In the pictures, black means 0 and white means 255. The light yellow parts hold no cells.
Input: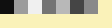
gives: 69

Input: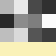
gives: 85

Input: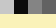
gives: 132

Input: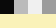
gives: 240

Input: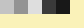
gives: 58

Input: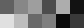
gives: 11

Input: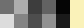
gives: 145
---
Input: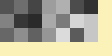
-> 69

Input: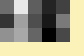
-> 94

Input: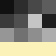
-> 72

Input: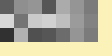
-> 149

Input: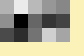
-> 185

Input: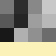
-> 136
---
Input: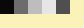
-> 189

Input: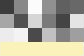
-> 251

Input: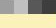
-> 88

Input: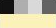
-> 217

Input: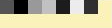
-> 153

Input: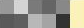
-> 122

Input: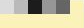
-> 28

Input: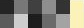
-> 64

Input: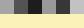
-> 29

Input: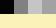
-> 197
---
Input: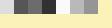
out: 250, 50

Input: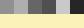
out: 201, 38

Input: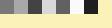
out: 250, 31

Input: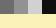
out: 209, 15

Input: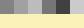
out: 203, 65

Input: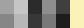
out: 197, 29
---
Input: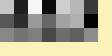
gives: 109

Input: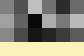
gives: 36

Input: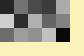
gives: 144

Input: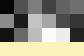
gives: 251

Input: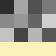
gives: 68

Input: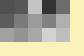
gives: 168

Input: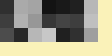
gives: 32

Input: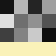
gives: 131
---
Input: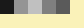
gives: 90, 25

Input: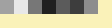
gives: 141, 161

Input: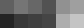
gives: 159, 36

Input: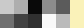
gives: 91, 112

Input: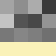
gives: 58, 120

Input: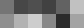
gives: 193, 143

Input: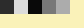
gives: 172, 44

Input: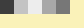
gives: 119, 61

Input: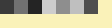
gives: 78, 58
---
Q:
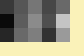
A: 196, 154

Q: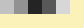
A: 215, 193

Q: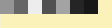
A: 237, 163

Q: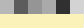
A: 211, 183

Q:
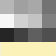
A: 246, 209

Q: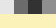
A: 230, 142
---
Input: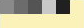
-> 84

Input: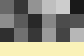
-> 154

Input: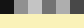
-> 115

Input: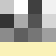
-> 95

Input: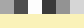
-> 58

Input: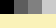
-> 93

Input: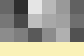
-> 140

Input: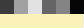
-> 101

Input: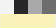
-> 39
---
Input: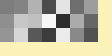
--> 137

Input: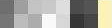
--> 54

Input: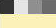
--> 143

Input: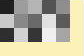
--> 239

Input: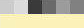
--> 156

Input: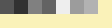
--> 156

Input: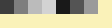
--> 84

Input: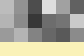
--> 89
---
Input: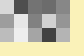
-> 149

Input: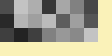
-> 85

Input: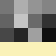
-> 50

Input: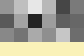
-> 103

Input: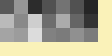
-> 51

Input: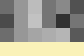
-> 117

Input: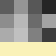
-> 163
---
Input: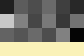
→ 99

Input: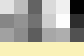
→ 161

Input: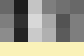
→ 140

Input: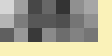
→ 95

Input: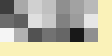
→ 245

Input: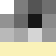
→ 185
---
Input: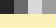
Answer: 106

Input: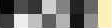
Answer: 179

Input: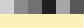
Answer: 32

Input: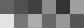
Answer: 105

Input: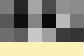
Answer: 159

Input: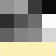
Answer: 130

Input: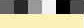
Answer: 241
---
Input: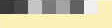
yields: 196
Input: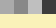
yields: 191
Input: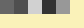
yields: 209
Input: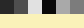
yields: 225
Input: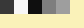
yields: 15
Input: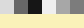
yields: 22
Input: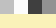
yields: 63
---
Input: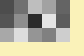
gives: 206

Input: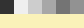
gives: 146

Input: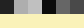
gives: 73

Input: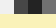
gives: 113

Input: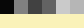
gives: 182

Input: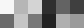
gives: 154

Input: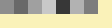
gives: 125
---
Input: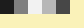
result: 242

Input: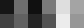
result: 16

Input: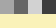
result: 210

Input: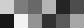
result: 104

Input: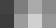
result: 170

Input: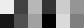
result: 183

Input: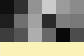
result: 147

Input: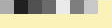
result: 81

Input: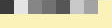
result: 134
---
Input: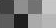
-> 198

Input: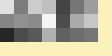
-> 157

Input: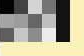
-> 18

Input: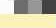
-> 66

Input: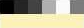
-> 124

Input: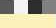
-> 128
